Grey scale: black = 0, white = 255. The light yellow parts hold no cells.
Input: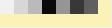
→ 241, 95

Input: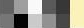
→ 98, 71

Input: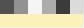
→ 81, 219

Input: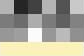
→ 180, 144

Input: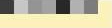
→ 61, 124

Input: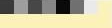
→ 58, 234

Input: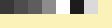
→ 56, 218

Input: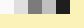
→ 250, 30
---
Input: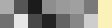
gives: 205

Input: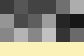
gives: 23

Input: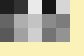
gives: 124

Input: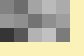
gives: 158

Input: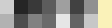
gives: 199

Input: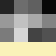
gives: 131

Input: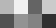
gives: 48

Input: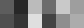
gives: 172

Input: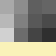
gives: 74

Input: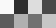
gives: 198
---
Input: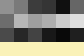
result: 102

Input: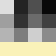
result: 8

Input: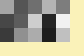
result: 125

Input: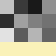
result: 144

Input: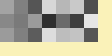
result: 78

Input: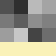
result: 164

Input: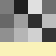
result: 110
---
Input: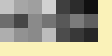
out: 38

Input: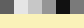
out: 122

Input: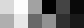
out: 25

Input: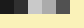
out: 81

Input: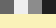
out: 32

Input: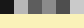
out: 202
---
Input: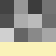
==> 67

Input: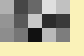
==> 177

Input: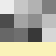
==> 236

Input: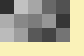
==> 47

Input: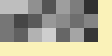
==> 190

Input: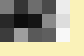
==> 125

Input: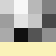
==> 212

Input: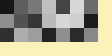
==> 22

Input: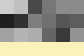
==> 206

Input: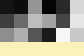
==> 20
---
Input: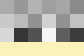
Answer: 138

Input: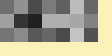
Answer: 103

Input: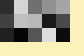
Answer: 165

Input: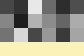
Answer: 78

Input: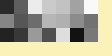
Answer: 249

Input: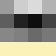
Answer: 179
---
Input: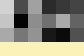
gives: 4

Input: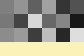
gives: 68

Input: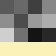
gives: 76

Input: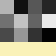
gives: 194

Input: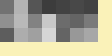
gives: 185

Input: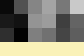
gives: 18

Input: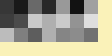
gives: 75

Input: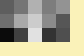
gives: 169

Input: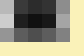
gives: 31

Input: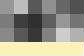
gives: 62
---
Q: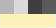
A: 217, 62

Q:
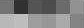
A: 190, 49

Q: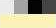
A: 235, 4

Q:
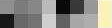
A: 207, 10

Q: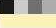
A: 203, 26

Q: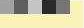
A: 197, 42
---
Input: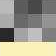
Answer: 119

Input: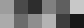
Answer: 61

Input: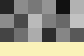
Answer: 104

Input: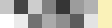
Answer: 92

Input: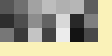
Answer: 40

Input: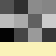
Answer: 96
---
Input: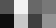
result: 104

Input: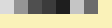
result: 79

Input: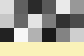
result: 42

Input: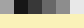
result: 56

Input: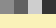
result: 206

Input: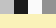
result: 250

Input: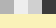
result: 208
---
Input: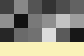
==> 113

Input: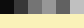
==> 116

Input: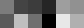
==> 111

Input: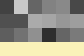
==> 144

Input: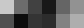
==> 52

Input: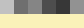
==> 133

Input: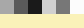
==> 26

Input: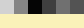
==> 5

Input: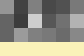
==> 128

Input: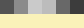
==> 202
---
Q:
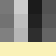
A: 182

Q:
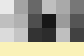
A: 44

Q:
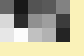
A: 193

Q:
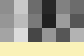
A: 150

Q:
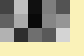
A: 111

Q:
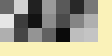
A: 10
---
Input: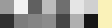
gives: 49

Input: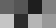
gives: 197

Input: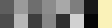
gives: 76

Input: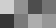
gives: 55

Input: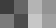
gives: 123

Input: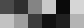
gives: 194

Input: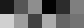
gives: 208
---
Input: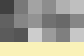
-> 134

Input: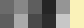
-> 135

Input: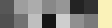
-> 158

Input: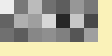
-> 175

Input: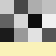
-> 213

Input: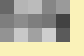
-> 140

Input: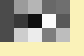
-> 56

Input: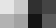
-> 201

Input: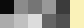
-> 139

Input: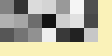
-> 165
